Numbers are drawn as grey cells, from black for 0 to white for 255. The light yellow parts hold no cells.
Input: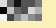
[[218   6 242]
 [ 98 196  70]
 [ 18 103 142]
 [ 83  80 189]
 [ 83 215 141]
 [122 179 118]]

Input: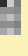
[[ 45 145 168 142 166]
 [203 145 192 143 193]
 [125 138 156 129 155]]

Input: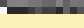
[[ 79 247]
 [128  41]
 [130  40]
 [129  41]
 [119  61]
 [116  84]
 [105  63]
 [103  66]
 [129  41]
 [ 99  99]
 [117  52]
 [116  85]]

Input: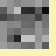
[[160  90  69 145 149 148 157]
 [148 145  90 133 117  93 140]
 [133 192 104 137 104  35 134]
 [145  45 100 108 124 195 114]
 [145  40 102 104 121 195 108]
 [161  92  68 145 149 147 157]
 [135  13 110 116 132 174  92]]

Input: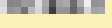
[[213 221]
 [134 148]
 [136 155]
 [155 116]
 [153 185]
 [220 214]
 [169 162]
 [ 85  60]
 [161 149]
 [169 148]
 [109 102]
 [171 141]
 [239 212]
 [146 163]
 [150 168]]

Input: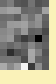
[[109 152 108 116 136 141 118  99 117 170]
 [125 162 112 154 145 152 103  46 118 138]
 [ 87 159  95 156 118  89 118  79 115 163]
 [ 82 103 138 162 153  61 103  92  76 243]
 [115 108 115 132  97  83 135 168 166  57]
 [ 82 103 147 144 102   2 109 131 101 141]
 [ 91 161 100  94  73  90  97  84  91  89]]

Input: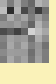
[[171 189 124 147  75 131 122 138 123]
 [124  44 172 144  92 162 168 157 168]
 [168 179 144 157  65 151 143 155 143]
 [126  73 165 139 100 155 168 154 161]
 [104 116 124 101 210 113 129 111 118]
 [179  60 157 178 189 173 150 153 159]
 [161 110 129 146 166 142 114 125 124]]

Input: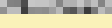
[[195 144]
 [130 188]
 [128 188]
 [ 76  62]
 [199 140]
 [196 143]
 [196 140]
 [187 159]
 [134 184]
 [178  99]
 [176  85]
 [197 141]
 [163  59]
 [190 120]
 [132 186]
 [189 159]]
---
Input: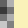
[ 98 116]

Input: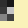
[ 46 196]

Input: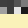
[62 60]

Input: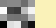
[131  68 115  75]

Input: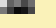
[221  59]

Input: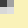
[ 63 223]

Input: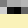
[124  20]

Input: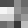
[ 77 232 124 189]
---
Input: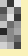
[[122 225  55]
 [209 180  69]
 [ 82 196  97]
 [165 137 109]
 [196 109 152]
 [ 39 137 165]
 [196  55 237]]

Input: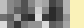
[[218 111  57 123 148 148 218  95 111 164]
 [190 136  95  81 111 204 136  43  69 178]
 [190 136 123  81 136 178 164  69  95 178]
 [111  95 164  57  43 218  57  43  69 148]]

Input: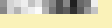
[[134 211 179 224 238 251 179 118  77  92  48  92 148 195]
 [148 211 224 238 195 224 163 134  77 134  32 104 118 238]]

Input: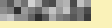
[[141 125  46 153 125  99 153 194 153 194  99 113  75]
 [179 194 141 141  99  46  87 167 125 113  87 113  59]
 [125  87 153 113 210 167  87  75 167 179  75 194 153]]

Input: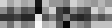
[[ 52  52  66  38  38 226  81 125  66 125  52  38  52 113  81 113]
 [139  81 139  81  97   9 151 210  66  38 139  97  81 210 165 210]
 [165 113 181 125 139 250 181 194  97   9 165 139 113 194 194 194]
 [210 165 194 165 181  23 194 151 151 125 210 181 165 151 181 151]]

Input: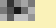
[[120  79  22 108 178]
 [149  51 133 165 120]
 [178  95 193 193 149]]

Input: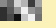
[[ 47  73  17 196 240 113]
 [ 47  87 149 240 149 125]
 [137 101 211 180  60 165]]

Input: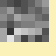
[[ 97  81  66  81  97 126 153]
 [126 153  97  81 113  97 126]
 [113  81 113 126 126 141 141]
 [166 227 153  66 126  66  97]
 [141 113 166 141 141 113  97]
 [166  52 211 195 181 166  81]]
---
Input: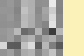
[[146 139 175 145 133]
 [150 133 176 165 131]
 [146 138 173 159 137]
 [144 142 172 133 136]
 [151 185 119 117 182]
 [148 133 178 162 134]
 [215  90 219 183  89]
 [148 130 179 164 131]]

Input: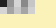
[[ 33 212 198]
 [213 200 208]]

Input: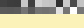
[[ 66  60  63 198  48  76]
 [ 90  91  89 113 225 254]]

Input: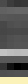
[[ 75  52]
 [ 97 102]
 [ 87  84]
 [ 72  82]
 [ 70  73]
 [ 74  83]
 [ 77  85]
 [194 186]
 [ 88  88]
 [ 51   0]
 [ 79  83]]

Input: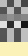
[[189 190]
 [ 84  83]
 [126 126]
 [224 226]
 [ 84  82]
 [ 83  82]]

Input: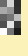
[[106  46]
 [169  49]
 [ 98 189]
 [ 79  56]
 [252  26]]

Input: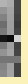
[[179  70]
 [148  70]
 [130  65]
 [109  59]
 [122  65]
 [ 21 210]
 [121  65]
 [147  69]
 [117 117]
 [132  66]
 [137  66]]
